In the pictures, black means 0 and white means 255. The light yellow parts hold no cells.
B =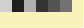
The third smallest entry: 83
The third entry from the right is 51
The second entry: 30

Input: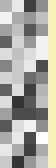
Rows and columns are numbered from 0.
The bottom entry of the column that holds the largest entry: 201
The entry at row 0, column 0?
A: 181
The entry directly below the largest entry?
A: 171
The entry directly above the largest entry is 142
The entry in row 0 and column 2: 64
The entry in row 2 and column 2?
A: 87
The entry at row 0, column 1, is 232
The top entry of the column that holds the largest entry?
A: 142
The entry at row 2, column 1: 192
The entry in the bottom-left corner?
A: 201
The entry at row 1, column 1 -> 171

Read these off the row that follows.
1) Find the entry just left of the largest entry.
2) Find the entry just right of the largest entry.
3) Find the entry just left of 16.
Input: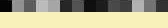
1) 93
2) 166
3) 83
